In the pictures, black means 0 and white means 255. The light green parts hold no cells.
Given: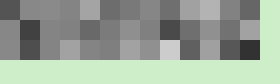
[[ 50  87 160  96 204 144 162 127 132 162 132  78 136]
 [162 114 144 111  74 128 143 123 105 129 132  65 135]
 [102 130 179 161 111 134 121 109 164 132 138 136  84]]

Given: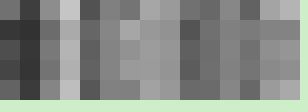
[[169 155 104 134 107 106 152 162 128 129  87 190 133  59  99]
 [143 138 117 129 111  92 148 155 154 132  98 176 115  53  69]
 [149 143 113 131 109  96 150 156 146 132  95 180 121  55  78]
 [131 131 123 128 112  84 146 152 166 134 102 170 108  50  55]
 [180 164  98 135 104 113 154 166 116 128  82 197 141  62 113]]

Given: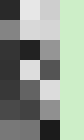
[[ 27 117 120]
 [144  66  73]
 [220  99  56]
 [ 84 221  50]
 [149  34  52]
 [213 216 132]
 [206 231  41]]

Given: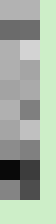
[[ 77 132]
 [ 60   9]
 [128 140]
 [192 165]
 [127 176]
 [170 163]
 [165 175]
 [211 176]
 [109 107]
 [179 178]]

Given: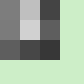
[[ 55  71  94]
 [ 94 209 123]
 [ 68 191 125]]

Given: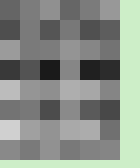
[[133 130 121 145 122 137]
 [112 172 169 147 160 208]
 [ 72  90 138  76 120 115]
 [133 167 174 143 149 188]
 [ 44  32 134  26  83  57]
 [115 134 148 124 122 155]
 [ 93  80 120  85 122  78]
 [152 123 102 144 124 101]]
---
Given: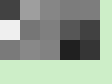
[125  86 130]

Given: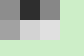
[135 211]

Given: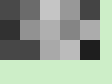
[ 68 133 169]

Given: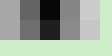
[204 138]

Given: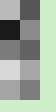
[86 26]

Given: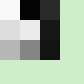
[ 42 234 183]

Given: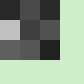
[42 63 95]

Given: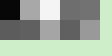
[114  96]
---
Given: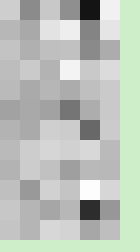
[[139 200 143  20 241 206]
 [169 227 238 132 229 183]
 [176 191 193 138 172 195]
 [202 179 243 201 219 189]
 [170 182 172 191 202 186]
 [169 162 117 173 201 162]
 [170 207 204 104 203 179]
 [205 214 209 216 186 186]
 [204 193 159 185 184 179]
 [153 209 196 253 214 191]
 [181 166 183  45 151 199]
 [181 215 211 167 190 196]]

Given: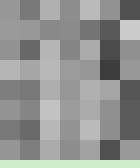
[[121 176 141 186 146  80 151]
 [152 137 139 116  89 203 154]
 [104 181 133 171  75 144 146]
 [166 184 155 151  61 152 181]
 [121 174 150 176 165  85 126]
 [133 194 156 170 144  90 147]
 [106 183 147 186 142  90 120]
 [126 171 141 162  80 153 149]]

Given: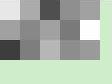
[[171  79 143 160 230]
 [135 161 122 254 160]
 [126 182 141 154  61]]

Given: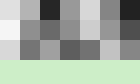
[[180  38 153 215 133  34 224]
 [143 106 142 205 150  79 245]
 [117 160  94 114 194 134 216]]

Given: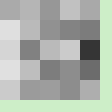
[[181 151 193 169 170]
 [186 145 131 124 223]
 [129 186 203  53 213]
 [190 125 141 108 224]
 [155 157 141 174 203]]

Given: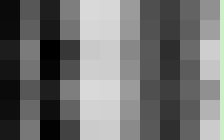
[[ 87  30 126 217 215 155  79  62  99 144  10]
 [ 95  24 116 214 212 152  82  59  94 159  11]
 [123   0  55 201 204 135  89  45 106 206  29]
 [116   5  79 206 205 142  88  49  92 197  20]
 [ 87  30 126 217 215 155  79  62  99 144  10]
 [105  14  99 210 209 147  86  54  90 179  14]
 [120   2  66 203 204 138  89  47  98 203  24]]
